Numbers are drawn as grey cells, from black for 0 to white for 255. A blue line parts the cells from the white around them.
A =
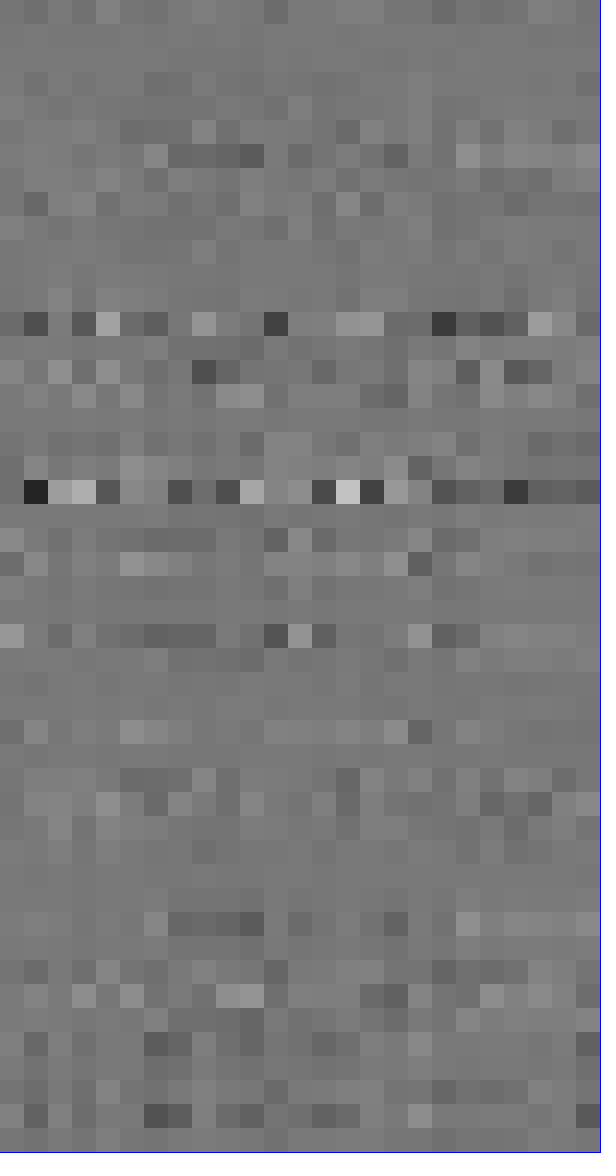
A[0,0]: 117
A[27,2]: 122
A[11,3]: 119
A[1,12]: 121
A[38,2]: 124
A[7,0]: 118
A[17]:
[120, 121, 120, 122, 120, 122, 119, 120, 119, 122, 122, 119, 121, 120, 120, 118, 118, 121, 119, 119, 122, 121, 121, 121, 119]
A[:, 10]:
[119, 118, 117, 114, 118, 123, 91, 126, 129, 118, 121, 121, 123, 116, 107, 116, 142, 122, 107, 118, 166, 113, 116, 117, 118, 120, 113, 108, 122, 123, 118, 121, 124, 133, 124, 119, 119, 113, 90, 112, 118, 148, 102, 102, 113, 119, 97, 119]
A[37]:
[121, 121, 121, 119, 120, 120, 123, 116, 116, 116, 113, 120, 117, 119, 121, 119, 115, 120, 118, 125, 121, 123, 122, 122, 124]
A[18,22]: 105
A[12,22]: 121
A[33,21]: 113
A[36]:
[120, 119, 120, 119, 120, 120, 119, 119, 120, 119, 119, 120, 120, 119, 120, 120, 120, 120, 120, 120, 120, 120, 120, 120, 119]
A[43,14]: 110
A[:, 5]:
[117, 120, 120, 120, 117, 109, 119, 122, 123, 117, 115, 122, 125, 107, 120, 120, 137, 122, 125, 142, 135, 120, 113, 146, 117, 119, 108, 120, 120, 122, 141, 120, 107, 124, 126, 120, 120, 120, 119, 120, 116, 141, 119, 120, 120, 116, 120, 118]
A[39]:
[120, 122, 121, 119, 121, 120, 123, 116, 116, 115, 112, 120, 117, 119, 121, 118, 114, 120, 118, 126, 121, 123, 123, 122, 124]
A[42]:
[122, 124, 122, 119, 122, 119, 128, 110, 111, 109, 102, 121, 113, 117, 123, 116, 108, 121, 116, 133, 124, 128, 126, 125, 130]
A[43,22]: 118
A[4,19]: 117
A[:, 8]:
[126, 119, 118, 122, 115, 131, 105, 121, 118, 114, 125, 119, 117, 148, 113, 79, 114, 119, 113, 119, 109, 117, 108, 119, 115, 119, 100, 114, 119, 119, 119, 119, 133, 122, 116, 111, 120, 116, 105, 116, 129, 113, 111, 125, 122, 128, 127, 123]
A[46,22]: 118
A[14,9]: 112
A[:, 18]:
[107, 121, 119, 120, 115, 114, 114, 118, 113, 113, 117, 119, 117, 59, 117, 128, 117, 119, 130, 118, 83, 119, 107, 118, 114, 119, 97, 117, 118, 119, 118, 119, 113, 116, 116, 121, 120, 118, 114, 118, 100, 116, 116, 121, 120, 103, 121, 112]
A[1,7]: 120
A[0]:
[117, 111, 120, 113, 129, 117, 114, 120, 126, 121, 119, 108, 121, 121, 125, 126, 117, 117, 107, 115, 112, 115, 127, 123, 116]
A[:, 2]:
[120, 119, 120, 122, 117, 124, 124, 126, 127, 116, 122, 124, 130, 123, 122, 143, 121, 120, 113, 119, 157, 121, 113, 118, 117, 119, 108, 122, 121, 120, 119, 120, 125, 132, 133, 125, 120, 121, 124, 121, 121, 122, 122, 126, 122, 121, 128, 120]
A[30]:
[111, 133, 119, 126, 122, 141, 133, 126, 119, 122, 118, 129, 128, 126, 132, 125, 139, 100, 118, 130, 124, 119, 115, 117, 116]
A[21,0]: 120
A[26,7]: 100
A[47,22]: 124

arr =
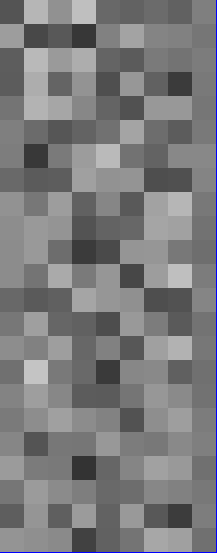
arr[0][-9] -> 84
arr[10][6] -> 150
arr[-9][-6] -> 103
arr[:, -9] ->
[84, 157, 93, 92, 116, 127, 125, 105, 146, 141, 140, 140, 104, 119, 141, 112, 131, 122, 134, 155, 118, 94, 148]
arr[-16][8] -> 132
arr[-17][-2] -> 136
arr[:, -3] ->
[107, 132, 122, 97, 152, 109, 99, 78, 162, 165, 150, 157, 78, 124, 160, 137, 151, 142, 120, 161, 135, 88, 167]
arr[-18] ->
[127, 107, 86, 99, 113, 164, 109, 92, 121]
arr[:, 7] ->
[97, 129, 115, 59, 152, 92, 136, 80, 182, 161, 120, 191, 82, 90, 178, 96, 138, 158, 137, 153, 129, 60, 160]
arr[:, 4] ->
[104, 129, 100, 79, 100, 113, 186, 146, 134, 99, 74, 150, 150, 77, 129, 58, 91, 130, 152, 102, 105, 98, 97]
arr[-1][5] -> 116
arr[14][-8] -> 129
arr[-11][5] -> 144
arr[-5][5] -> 124
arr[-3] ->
[118, 155, 139, 126, 105, 109, 135, 129, 120]
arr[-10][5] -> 153
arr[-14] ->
[141, 153, 148, 83, 99, 103, 165, 161, 114]
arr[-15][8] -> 120
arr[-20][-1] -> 121
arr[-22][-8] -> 72
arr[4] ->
[116, 179, 166, 135, 100, 81, 152, 152, 118]
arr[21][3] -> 155
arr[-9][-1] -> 119
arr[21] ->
[94, 149, 95, 155, 98, 153, 88, 60, 125]
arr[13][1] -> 159
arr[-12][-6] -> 122

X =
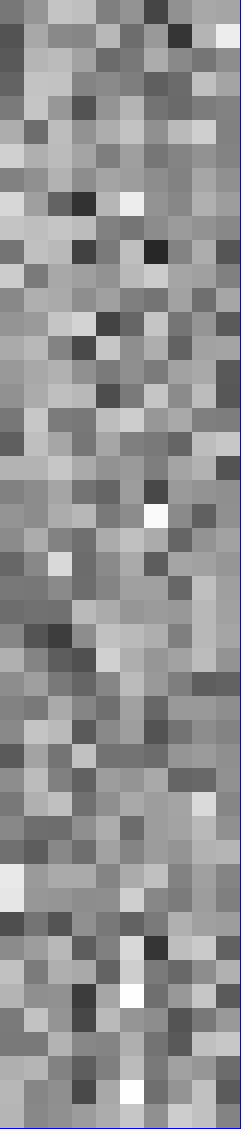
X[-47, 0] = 119
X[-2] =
[183, 134, 143, 73, 168, 254, 111, 148, 193, 91]
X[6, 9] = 131
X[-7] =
[193, 123, 175, 169, 99, 206, 122, 104, 141, 177]
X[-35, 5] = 127
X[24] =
[120, 119, 138, 109, 132, 160, 160, 103, 191, 159]
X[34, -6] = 173
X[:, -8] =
[196, 137, 187, 194, 151, 189, 187, 178, 99, 197, 185, 168, 170, 197, 131, 177, 191, 123, 166, 198, 165, 172, 130, 217, 138, 112, 61, 93, 121, 170, 186, 116, 128, 192, 109, 136, 170, 149, 84, 184, 175, 145, 148, 179, 130, 143, 144]
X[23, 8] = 161
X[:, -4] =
[69, 153, 172, 95, 115, 144, 118, 141, 147, 140, 39, 204, 116, 197, 174, 123, 197, 151, 121, 126, 72, 250, 171, 93, 160, 155, 174, 150, 153, 103, 83, 108, 169, 157, 157, 156, 192, 135, 122, 53, 122, 111, 141, 115, 121, 111, 144]
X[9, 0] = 196
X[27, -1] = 147
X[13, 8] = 149
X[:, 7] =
[145, 53, 137, 107, 106, 186, 132, 130, 135, 155, 131, 165, 162, 117, 98, 162, 139, 169, 101, 164, 154, 138, 101, 165, 103, 152, 127, 162, 126, 153, 115, 149, 101, 164, 163, 148, 130, 123, 176, 190, 104, 152, 84, 89, 161, 148, 205]
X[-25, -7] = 111
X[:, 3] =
[191, 134, 162, 132, 83, 146, 164, 141, 50, 188, 65, 159, 142, 211, 73, 144, 184, 120, 118, 170, 115, 183, 111, 108, 109, 186, 141, 80, 101, 133, 90, 193, 97, 112, 143, 110, 170, 141, 144, 93, 169, 60, 71, 135, 94, 73, 156]
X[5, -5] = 194
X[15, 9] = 89
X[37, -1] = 127
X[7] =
[129, 144, 178, 141, 164, 157, 141, 130, 166, 144]
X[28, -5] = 187
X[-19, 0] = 141
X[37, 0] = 230
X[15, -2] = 169
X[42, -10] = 122
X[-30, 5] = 205

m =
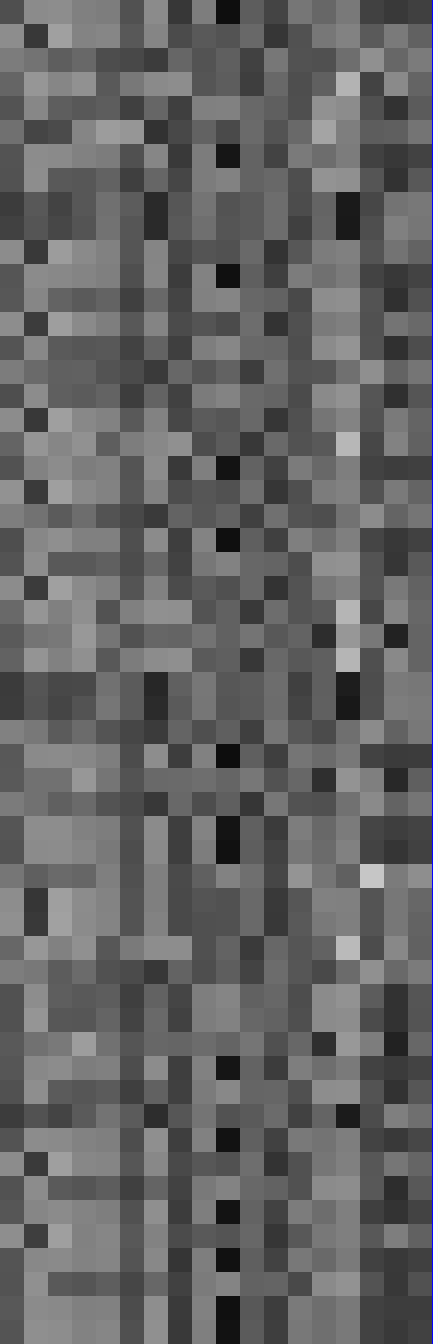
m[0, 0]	79
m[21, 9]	98
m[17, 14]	131
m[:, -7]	[68, 54, 119, 104, 95, 83, 67, 104, 109, 109, 51, 63, 98, 51, 102, 112, 100, 54, 105, 65, 54, 112, 64, 100, 51, 109, 88, 104, 109, 108, 118, 63, 82, 119, 59, 66, 70, 57, 56, 103, 108, 103, 98, 80, 60, 102, 107, 65, 51, 98, 66, 54, 66, 100, 61, 62]
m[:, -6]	[118, 81, 82, 78, 79, 105, 122, 78, 76, 64, 87, 124, 73, 80, 78, 83, 75, 80, 82, 123, 79, 83, 127, 77, 83, 84, 99, 88, 64, 68, 87, 117, 103, 82, 125, 119, 148, 86, 89, 85, 86, 77, 79, 103, 126, 80, 65, 121, 81, 81, 124, 88, 120, 73, 122, 120]
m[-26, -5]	75
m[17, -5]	117
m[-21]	[83, 139, 140, 133, 121, 77, 138, 62, 125, 17, 94, 66, 119, 107, 129, 67, 53, 65]
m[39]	[103, 151, 129, 144, 87, 122, 141, 141, 80, 99, 58, 103, 85, 98, 186, 76, 136, 97]
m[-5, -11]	75
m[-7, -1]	88
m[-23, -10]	77
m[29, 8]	118
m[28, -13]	91
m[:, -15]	[128, 131, 104, 145, 88, 133, 129, 87, 87, 84, 138, 132, 90, 138, 86, 97, 91, 136, 145, 125, 137, 109, 128, 89, 138, 143, 152, 144, 73, 83, 107, 135, 151, 106, 129, 133, 102, 140, 139, 144, 107, 89, 86, 157, 125, 86, 90, 130, 135, 85, 131, 129, 130, 85, 128, 130]
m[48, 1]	58
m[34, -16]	141
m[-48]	[60, 88, 67, 87, 112, 92, 42, 86, 116, 83, 90, 109, 76, 100, 26, 71, 115, 120]
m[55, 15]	66
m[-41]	[124, 106, 96, 97, 83, 75, 58, 103, 85, 98, 61, 112, 83, 85, 112, 143, 99, 117]
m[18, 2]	134
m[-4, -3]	65
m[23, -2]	54
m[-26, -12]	59
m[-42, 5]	66
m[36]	[118, 95, 106, 102, 127, 80, 127, 74, 96, 130, 111, 70, 148, 117, 96, 198, 123, 142]
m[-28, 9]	87
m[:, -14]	[125, 134, 77, 89, 93, 156, 124, 98, 112, 114, 129, 127, 99, 126, 88, 83, 99, 130, 94, 129, 130, 83, 128, 96, 128, 82, 117, 88, 113, 118, 84, 126, 117, 83, 125, 121, 127, 131, 132, 87, 81, 93, 100, 113, 128, 91, 115, 127, 133, 93, 126, 134, 133, 94, 129, 134]
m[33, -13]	74
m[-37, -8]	98
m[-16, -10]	78
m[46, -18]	60
